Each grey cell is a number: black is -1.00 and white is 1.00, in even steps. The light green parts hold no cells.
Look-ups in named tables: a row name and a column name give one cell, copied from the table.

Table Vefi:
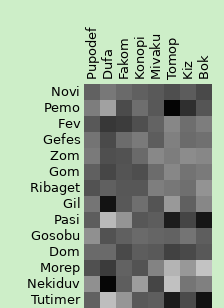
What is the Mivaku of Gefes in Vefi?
-0.27
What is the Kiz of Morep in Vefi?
0.19
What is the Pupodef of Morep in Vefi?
-0.37
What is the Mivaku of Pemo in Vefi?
-0.31
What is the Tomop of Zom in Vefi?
-0.02
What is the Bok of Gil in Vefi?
0.06
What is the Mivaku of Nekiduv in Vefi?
-0.46
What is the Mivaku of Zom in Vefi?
0.07
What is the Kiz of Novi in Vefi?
-0.28

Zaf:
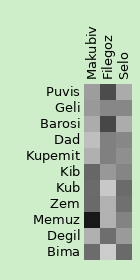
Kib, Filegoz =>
0.19
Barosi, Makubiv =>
0.35
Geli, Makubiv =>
0.20
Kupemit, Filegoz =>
0.00
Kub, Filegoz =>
0.57
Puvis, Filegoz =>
-0.40
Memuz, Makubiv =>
-0.81
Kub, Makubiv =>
-0.16
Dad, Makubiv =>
0.50
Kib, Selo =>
0.04

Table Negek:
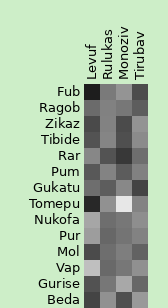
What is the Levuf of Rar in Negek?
0.06
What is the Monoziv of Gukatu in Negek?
0.07
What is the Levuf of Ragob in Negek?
-0.16
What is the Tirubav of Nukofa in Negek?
0.11
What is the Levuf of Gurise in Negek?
-0.36
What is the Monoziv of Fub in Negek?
0.16
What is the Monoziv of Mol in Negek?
-0.01
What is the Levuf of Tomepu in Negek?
-0.69
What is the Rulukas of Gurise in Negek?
-0.07
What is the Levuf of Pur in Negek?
0.23
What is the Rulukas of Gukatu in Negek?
-0.27
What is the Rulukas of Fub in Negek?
-0.04
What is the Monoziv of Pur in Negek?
-0.09

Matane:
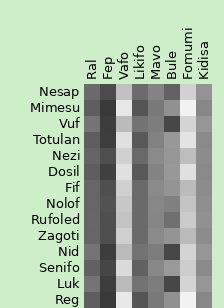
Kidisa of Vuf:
0.18
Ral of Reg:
-0.27
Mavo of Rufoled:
0.05
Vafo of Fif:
0.62
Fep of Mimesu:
-0.55
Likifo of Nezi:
-0.18
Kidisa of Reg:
0.06
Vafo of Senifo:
0.71
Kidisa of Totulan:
0.08
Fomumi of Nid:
0.66

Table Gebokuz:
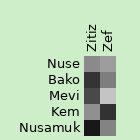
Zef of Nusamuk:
0.03
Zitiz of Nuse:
0.08
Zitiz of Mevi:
-0.43
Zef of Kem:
-0.61
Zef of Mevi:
0.54
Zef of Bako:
-0.01
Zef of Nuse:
0.23
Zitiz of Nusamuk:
-0.81
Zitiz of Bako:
-0.59
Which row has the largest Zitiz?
Kem

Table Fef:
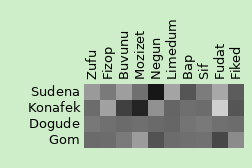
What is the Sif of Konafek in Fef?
-0.15
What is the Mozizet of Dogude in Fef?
-0.13
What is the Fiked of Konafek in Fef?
-0.33
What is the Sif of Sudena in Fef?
-0.03
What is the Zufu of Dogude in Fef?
-0.06
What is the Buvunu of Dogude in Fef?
-0.16
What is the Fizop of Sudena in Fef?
-0.04
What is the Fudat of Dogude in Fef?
-0.12
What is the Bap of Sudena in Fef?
-0.33
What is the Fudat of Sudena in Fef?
0.32
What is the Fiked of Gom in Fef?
0.09
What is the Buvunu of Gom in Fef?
-0.04
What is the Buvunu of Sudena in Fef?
0.24
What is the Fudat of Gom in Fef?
-0.44
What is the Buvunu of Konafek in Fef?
-0.50
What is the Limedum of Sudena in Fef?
0.29

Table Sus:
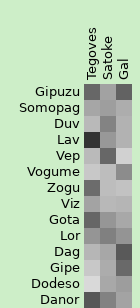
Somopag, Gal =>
0.36
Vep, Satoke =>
-0.19
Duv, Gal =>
0.40
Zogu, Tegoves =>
-0.15
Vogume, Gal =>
0.10
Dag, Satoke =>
0.31
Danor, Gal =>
0.28
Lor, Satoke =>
0.00
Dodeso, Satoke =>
0.32

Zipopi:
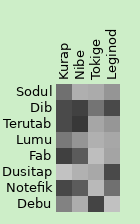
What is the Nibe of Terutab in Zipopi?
-0.56
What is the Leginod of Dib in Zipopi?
-0.43
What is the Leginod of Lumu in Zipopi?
0.31
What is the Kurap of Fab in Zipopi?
-0.50
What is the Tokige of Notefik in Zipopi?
0.45
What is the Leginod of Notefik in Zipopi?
-0.12
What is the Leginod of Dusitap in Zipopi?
-0.43
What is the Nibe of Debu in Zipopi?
0.36
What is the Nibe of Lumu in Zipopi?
0.17

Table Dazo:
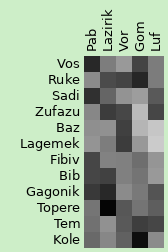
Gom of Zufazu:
0.47
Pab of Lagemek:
0.16
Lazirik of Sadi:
-0.21
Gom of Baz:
0.42
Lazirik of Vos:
-0.02
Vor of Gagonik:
0.09
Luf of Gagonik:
-0.34
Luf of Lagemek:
0.59
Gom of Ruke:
-0.70
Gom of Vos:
-0.47
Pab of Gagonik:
-0.55
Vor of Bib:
0.00
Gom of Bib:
-0.09
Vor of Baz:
-0.50
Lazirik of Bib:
-0.49
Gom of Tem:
-0.51
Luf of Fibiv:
0.17
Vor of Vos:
0.20

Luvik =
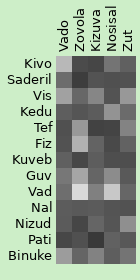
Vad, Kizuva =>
0.00
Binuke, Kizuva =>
0.02
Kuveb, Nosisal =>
-0.39
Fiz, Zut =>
-0.23
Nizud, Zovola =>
-0.45
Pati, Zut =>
-0.31
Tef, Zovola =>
0.19
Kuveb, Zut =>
-0.39
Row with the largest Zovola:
Vad

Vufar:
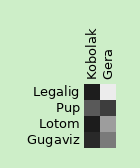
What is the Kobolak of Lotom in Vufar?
-0.78
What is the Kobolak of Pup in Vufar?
-0.30
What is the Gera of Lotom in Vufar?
0.23
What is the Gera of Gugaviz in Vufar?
-0.04
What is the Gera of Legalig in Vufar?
0.85
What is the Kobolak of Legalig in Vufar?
-0.77
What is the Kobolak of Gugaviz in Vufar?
-0.68
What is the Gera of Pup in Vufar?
-0.52

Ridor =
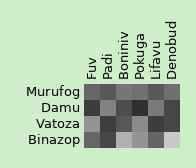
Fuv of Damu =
-0.53
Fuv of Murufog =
-0.19
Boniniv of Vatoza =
-0.32
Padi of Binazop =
-0.44
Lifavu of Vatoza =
-0.53
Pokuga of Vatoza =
0.08
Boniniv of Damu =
-0.39

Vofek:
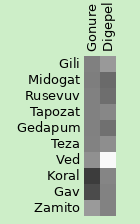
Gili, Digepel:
0.20
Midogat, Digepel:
-0.17
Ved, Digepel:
0.95
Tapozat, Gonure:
0.01
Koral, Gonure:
-0.53
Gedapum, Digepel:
-0.12
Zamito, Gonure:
0.21
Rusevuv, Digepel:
-0.14
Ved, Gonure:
0.13
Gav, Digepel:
0.02
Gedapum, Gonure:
0.01
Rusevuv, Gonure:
0.01
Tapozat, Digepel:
0.06
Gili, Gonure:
0.00

